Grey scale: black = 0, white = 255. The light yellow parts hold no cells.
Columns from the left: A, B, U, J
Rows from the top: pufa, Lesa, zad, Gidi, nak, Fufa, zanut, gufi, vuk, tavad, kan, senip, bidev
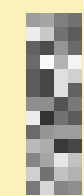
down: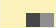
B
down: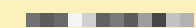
J
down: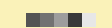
U
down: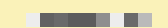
A
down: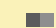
A
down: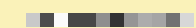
B

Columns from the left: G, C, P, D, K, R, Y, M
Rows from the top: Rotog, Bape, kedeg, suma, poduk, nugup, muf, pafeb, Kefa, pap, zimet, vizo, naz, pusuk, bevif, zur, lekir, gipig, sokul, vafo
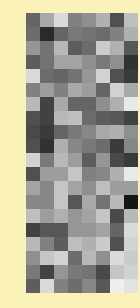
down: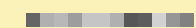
P
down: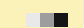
M
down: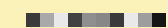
M

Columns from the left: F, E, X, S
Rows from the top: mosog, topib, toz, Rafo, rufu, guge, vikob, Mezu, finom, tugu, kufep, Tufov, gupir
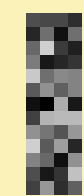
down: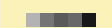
E
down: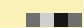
E
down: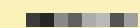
X
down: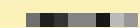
S

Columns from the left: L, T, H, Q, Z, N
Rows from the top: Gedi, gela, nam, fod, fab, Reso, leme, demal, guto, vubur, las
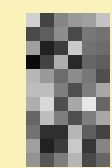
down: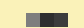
H
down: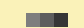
Z
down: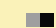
L
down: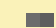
N

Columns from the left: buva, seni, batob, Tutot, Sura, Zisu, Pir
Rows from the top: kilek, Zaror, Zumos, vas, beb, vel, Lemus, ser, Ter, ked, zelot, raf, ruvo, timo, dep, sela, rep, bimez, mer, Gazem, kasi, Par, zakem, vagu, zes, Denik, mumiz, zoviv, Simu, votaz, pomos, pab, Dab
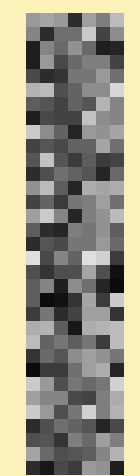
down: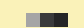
Zisu
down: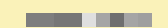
Sura
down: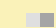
Sura
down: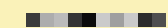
buva
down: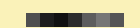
batob
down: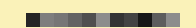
Tutot
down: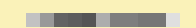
Sura

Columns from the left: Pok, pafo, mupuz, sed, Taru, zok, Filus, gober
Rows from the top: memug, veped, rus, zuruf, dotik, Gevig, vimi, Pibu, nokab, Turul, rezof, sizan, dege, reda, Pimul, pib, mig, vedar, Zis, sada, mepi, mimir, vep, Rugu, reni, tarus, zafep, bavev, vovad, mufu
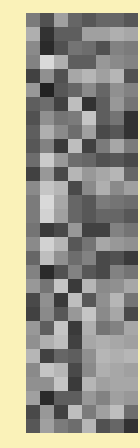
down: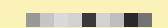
pafo
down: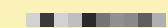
pafo
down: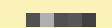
mupuz
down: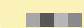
Filus
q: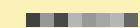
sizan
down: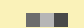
sed
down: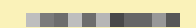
sed

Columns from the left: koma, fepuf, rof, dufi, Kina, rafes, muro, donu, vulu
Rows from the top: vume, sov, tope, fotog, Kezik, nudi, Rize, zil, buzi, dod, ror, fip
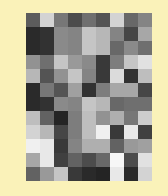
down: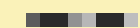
koma
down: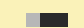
koma

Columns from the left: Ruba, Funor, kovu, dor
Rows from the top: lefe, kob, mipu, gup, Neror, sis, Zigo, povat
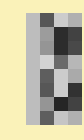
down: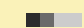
kovu
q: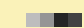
Zigo
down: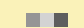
Funor
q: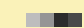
mipu
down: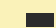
kovu

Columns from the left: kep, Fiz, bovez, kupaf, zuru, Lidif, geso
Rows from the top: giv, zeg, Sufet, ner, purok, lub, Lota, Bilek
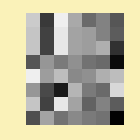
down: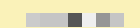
kep
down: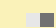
bovez
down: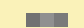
zuru
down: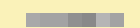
kupaf
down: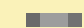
zuru

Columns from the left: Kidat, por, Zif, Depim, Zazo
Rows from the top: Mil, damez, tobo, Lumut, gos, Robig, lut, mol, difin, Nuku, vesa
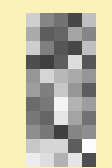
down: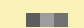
Zazo
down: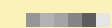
Depim

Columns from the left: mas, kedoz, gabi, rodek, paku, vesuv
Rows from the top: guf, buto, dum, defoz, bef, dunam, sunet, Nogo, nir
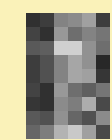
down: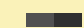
kedoz
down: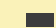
mas
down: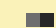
vesuv

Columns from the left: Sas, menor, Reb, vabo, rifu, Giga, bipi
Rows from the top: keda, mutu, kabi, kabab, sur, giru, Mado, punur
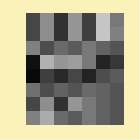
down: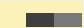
rifu
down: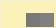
bipi

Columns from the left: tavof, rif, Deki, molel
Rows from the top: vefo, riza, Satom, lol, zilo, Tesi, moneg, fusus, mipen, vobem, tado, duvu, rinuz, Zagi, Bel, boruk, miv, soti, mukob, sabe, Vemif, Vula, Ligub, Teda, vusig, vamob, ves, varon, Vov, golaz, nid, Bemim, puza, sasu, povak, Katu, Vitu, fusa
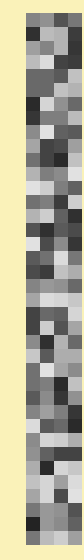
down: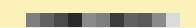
Deki
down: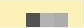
Deki
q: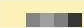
Vov
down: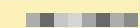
molel

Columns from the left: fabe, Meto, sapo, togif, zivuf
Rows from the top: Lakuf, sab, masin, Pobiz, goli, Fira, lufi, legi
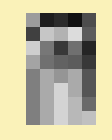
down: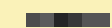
zivuf
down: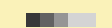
sapo

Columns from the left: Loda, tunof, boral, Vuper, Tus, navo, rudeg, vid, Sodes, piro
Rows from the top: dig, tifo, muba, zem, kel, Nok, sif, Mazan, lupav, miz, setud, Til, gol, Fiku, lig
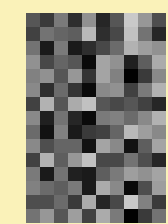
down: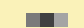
navo
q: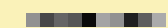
zem
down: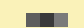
Sodes
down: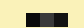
Tus
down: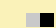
vid

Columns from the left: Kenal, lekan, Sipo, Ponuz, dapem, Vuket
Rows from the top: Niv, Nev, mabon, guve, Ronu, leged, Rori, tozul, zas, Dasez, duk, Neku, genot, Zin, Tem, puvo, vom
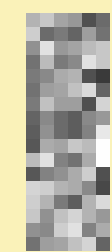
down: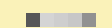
Kenal
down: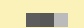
Kenal

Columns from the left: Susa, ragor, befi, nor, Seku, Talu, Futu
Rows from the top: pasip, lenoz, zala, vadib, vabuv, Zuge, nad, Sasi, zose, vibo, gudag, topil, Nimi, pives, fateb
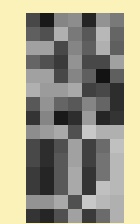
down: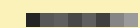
Seku
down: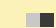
Seku
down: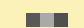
befi

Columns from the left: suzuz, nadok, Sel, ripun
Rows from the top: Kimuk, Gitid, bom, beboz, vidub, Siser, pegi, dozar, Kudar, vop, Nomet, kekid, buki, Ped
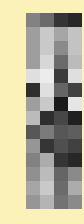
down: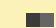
Sel
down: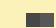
Sel
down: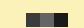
Sel

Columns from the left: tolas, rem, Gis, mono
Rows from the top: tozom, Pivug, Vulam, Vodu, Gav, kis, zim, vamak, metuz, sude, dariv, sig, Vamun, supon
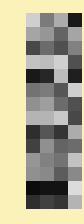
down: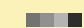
tolas
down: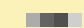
Gis
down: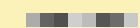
Gis
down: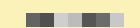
Gis
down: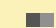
rem
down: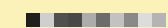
mono
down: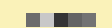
Gis

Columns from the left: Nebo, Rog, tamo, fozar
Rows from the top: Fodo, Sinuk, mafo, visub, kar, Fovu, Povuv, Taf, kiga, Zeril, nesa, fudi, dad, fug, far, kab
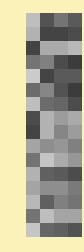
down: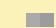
fozar
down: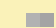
Nebo
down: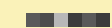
fozar
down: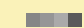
tamo
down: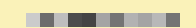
Nebo
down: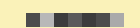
fozar

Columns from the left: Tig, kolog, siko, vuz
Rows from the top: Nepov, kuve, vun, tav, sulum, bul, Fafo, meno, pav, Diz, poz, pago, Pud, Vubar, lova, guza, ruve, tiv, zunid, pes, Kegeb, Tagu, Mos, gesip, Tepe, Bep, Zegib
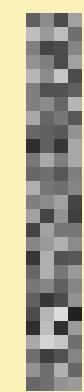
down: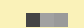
kolog
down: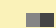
vuz
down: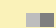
Tig
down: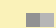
Tig

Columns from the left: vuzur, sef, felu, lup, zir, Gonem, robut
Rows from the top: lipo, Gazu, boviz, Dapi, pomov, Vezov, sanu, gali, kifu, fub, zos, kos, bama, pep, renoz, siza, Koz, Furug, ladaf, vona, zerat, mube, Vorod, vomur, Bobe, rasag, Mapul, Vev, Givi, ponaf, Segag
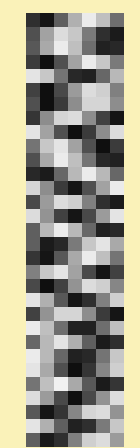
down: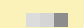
zir
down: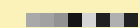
lup
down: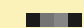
Gonem
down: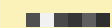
felu
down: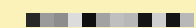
lup
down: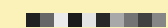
robut
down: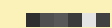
vuzur

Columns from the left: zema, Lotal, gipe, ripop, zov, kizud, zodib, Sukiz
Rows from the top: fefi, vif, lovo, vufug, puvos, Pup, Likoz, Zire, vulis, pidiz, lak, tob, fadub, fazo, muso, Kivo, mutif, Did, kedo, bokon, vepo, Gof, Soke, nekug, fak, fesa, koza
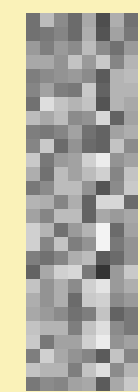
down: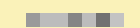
gipe
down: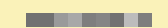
zema
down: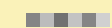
gipe
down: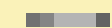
zodib
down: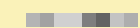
zema

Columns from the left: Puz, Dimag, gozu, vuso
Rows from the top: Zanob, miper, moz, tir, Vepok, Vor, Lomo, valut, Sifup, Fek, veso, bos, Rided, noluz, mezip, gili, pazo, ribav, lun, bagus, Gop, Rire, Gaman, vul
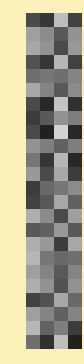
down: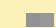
vuso
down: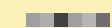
Puz
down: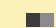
vuso
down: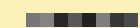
Dimag
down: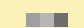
Puz
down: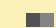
Dimag
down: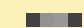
vuso

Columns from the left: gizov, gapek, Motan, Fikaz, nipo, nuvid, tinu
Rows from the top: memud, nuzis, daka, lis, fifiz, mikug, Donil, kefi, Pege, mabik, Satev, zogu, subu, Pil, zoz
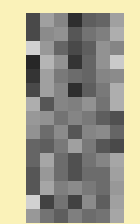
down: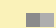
tinu
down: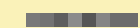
nuvid
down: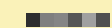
Fikaz
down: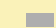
tinu
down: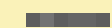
nipo
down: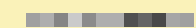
tinu
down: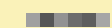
gapek

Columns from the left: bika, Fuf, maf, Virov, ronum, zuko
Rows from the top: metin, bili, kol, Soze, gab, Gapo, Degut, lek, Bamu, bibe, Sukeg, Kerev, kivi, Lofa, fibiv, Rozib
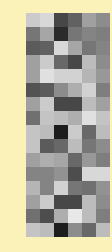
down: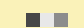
Virov
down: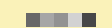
maf
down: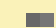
ronum
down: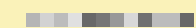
ronum
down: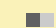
Fuf
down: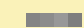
zuko
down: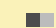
Fuf

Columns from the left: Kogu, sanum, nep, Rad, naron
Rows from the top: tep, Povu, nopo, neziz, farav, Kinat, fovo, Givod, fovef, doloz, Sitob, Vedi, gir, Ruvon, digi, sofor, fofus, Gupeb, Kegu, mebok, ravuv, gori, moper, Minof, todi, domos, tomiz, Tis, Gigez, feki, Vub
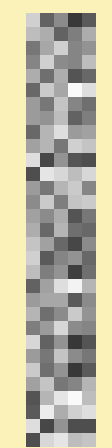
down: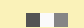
Rad
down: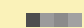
Kogu
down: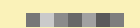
sanum
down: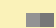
nep
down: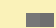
sanum
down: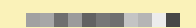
sanum
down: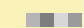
Kogu

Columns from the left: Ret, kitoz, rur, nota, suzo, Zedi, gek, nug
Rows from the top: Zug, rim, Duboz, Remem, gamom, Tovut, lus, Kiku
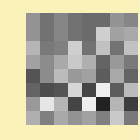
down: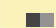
nota
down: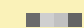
Zedi
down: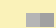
Ret
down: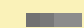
kitoz
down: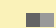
Ret
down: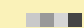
nota
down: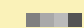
rur

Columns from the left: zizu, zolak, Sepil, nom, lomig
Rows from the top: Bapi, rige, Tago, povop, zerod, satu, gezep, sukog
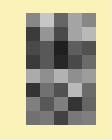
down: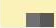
zolak
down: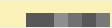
zolak
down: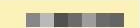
lomig
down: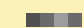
lomig
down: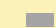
nom
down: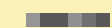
zolak

